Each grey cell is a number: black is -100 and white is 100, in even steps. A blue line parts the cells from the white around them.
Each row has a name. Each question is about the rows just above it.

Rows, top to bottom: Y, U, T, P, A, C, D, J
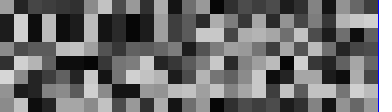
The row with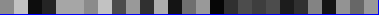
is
J
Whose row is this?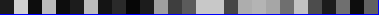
T
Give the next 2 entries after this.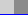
[-84 -84]
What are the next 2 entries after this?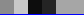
[-78 -90]
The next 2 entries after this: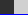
[ 41 -24]

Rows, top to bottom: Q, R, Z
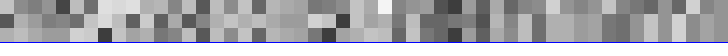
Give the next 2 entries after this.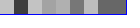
[-7 -1]
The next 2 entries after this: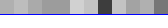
[ 48 -19]
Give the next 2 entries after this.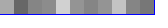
[-19  16]
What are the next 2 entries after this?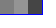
[ 48 -13]

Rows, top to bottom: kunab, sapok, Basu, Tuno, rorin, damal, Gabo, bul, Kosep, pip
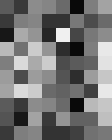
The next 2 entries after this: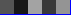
[-23 -23]
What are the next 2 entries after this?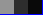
[-1 82]
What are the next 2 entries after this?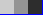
[-93  -1]
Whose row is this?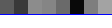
kunab
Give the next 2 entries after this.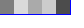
[-29 -23]

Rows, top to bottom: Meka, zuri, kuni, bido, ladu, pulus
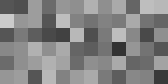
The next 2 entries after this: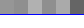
[49 44]
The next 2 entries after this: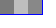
[-43  12]
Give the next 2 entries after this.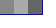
[-16  28]
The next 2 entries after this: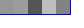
[-10   2]

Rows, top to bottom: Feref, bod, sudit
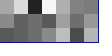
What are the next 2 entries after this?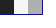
[ 2 -3]
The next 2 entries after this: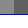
[-14 -31]
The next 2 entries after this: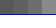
[ 48 -41]

